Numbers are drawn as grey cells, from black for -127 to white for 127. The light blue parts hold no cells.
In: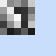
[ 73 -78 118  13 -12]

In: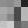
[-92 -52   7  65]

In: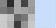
[ 30  35 -23  50]

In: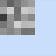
[ 29  74 -12  15  17]

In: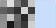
[  71   84  -24 -103]

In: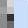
[86 33]

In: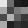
[-103   -5   51   43]

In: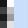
[125 -61]

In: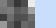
[107 -27 -48 -36]
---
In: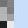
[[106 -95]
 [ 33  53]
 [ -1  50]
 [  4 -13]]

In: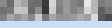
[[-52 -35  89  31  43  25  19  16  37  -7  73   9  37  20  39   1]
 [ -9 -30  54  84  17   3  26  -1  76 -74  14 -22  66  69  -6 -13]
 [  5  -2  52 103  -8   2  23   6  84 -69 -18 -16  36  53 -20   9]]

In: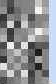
[[ 22   4 -45  32   4 -14 -52]
 [-46   4 -63  92 -10  86   4]
 [  4 -92 -30 -11  38   4  97]
 [  4  38 -53  41  -1  36 -72]
 [  4 -97 -29   4  65  24 -16]
 [-39 -36 -66  97 -27 110 -52]
 [ 16  27  83   4  17 -61  51]
 [ 63 110  35  12   4 -68  21]
 [ 23   4 -12  77 -62  83 -50]
 [  4   4 -48  35  -9   4 -71]
 [ 49 116   4   4 -19 -65  18]
 [ 27  71   4   4   1 -50  -7]]

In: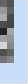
[[  6 -12]
 [-28 -46]
 [  8  84]
 [ 19  31]
 [ 37 -90]
 [-58 -50]
 [-54  45]
 [-30  23]
 [-45 -26]]

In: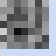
[[ -30  -54   13  -11    4   -1   58]
 [ -58   15   37  -29  -40    7  -36]
 [  28  -17  -35  -82 -112  -16   76]
 [  24  -50   11   -6   -5  -21  -65]
 [   3  -44   24  -49  -48  -54   40]
 [  -3  -27   15  -17  -52   19   16]
 [  44  -55   39    2  -24    3   55]]

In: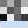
[[ -68  -28  106 -108]
 [ 117  -13  -41   91]
 [  47  -30   47   -5]]

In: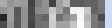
[[-23  -8  66 124  69  34  32  76 -11 -16 -61  18 -38  22 -50]
 [-51  -5  54 120  31  10 -16  81 -26 -17 -51  17 -36  30 -88]
 [-12 -29  71 115 112  -8  33  68  14  10 -54  18 -39  31  18]
 [ -8 -30 -26 -35 -33  56  32 -62  17  -3 -60  26  29  21  42]]

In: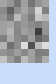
[[ 45   5  30  59   0  26  65]
 [  0  -1  33   9  29  10  19]
 [ 93  58 -44  93  13 -15  51]
 [ -5 -25  29   1  10  42   0]
 [ 18 -66  21  31   6  53  34]
 [ 23   3  11  24  11  38  32]
 [ 56  70  -3  23  58  -6  21]
 [  0  84  12  37  15 -30  11]
 [ 33  19 -10  32  -9  22  37]]

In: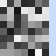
[[ -85  119 -105   -1   17   31   33]
 [ -54  -19   34  -54  -67   21  -43]
 [  72   59    5   63  113  -56  -66]
 [  -6  -33  -79  -23  -53 -101  -32]
 [ -65   15   30  -22  -80   10  -86]
 [  99  104   94  -15  -84   59   19]
 [ 103  -87   91  103 -106   68  -78]
 [ -35   -5  -80  -86   39  -64  108]]
